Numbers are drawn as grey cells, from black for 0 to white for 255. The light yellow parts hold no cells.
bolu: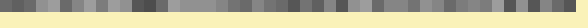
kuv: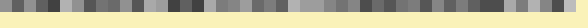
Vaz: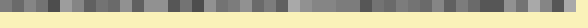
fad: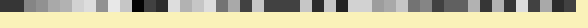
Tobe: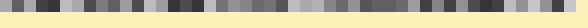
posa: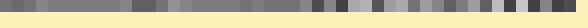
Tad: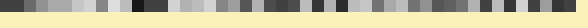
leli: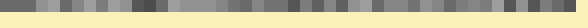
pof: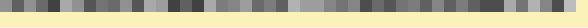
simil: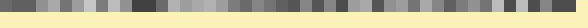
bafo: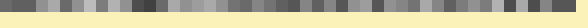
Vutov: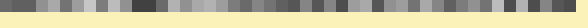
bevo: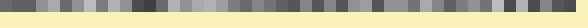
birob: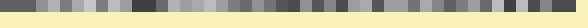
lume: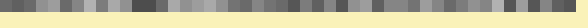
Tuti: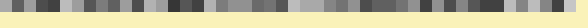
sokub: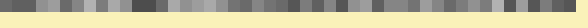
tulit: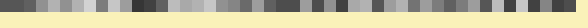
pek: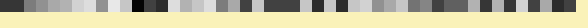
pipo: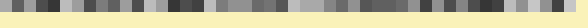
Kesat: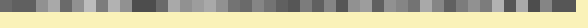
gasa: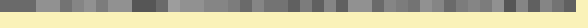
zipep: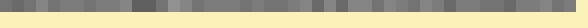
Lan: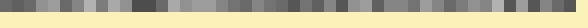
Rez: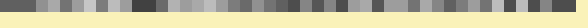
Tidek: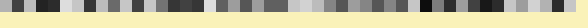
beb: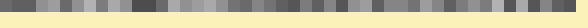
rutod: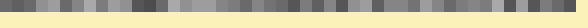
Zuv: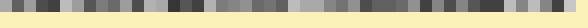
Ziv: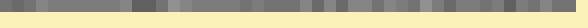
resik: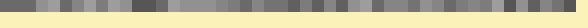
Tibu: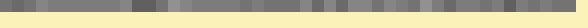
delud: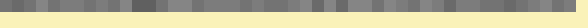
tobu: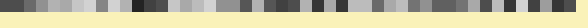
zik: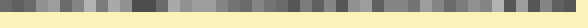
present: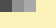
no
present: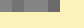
no
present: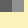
yes
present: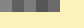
no
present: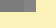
yes
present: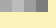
yes
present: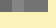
yes

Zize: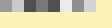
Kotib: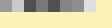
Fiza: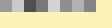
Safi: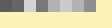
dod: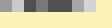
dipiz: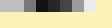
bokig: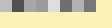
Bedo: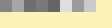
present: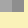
no
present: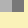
yes
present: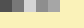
no
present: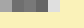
yes
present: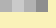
yes

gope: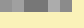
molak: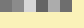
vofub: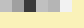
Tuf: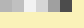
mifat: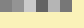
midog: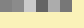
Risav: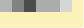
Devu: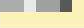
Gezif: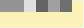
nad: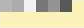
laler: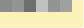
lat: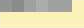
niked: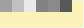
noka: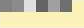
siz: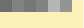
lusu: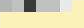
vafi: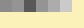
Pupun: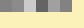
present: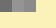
no
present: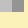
yes
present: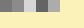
yes
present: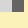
yes
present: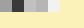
yes

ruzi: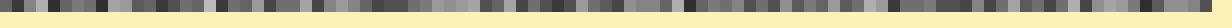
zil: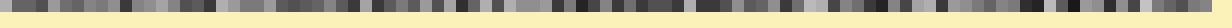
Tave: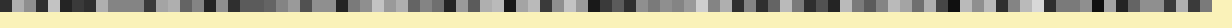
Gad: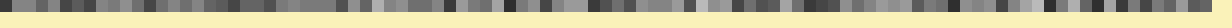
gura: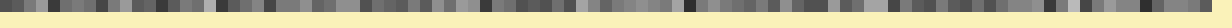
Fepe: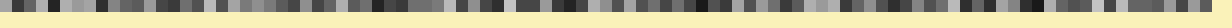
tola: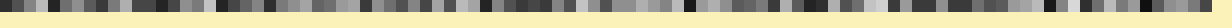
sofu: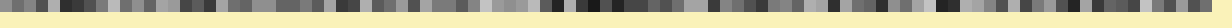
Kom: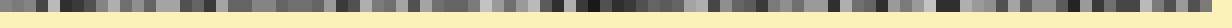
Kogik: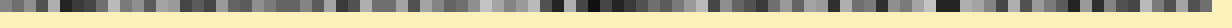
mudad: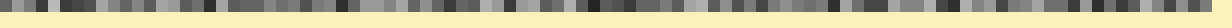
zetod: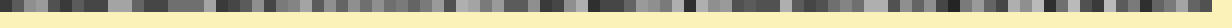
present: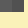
yes
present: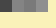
yes

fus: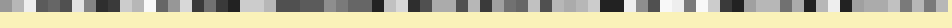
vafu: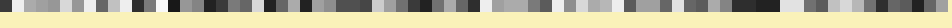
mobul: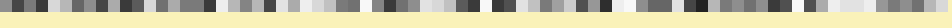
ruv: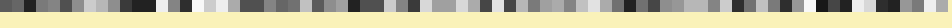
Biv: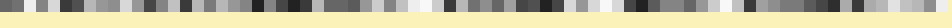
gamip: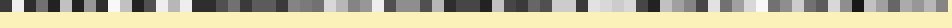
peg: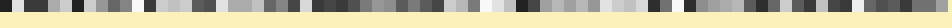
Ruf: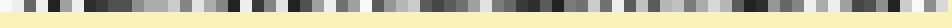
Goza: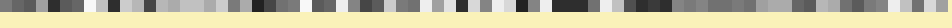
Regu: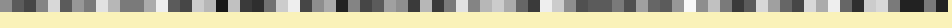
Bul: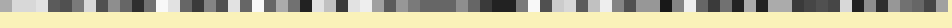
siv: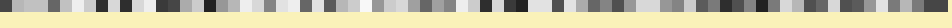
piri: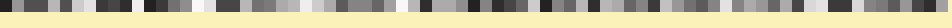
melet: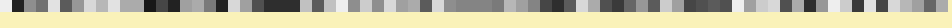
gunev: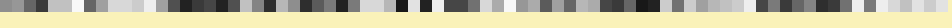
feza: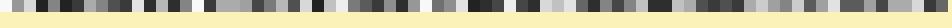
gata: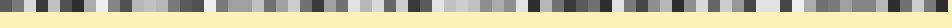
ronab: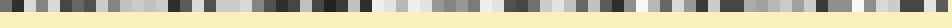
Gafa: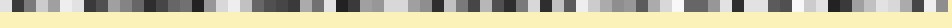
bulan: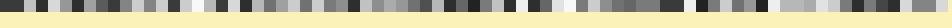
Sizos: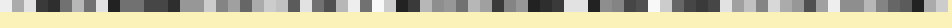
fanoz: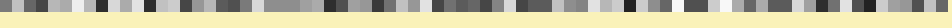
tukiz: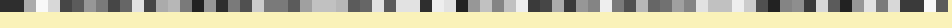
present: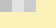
yes
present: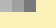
no
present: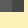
yes

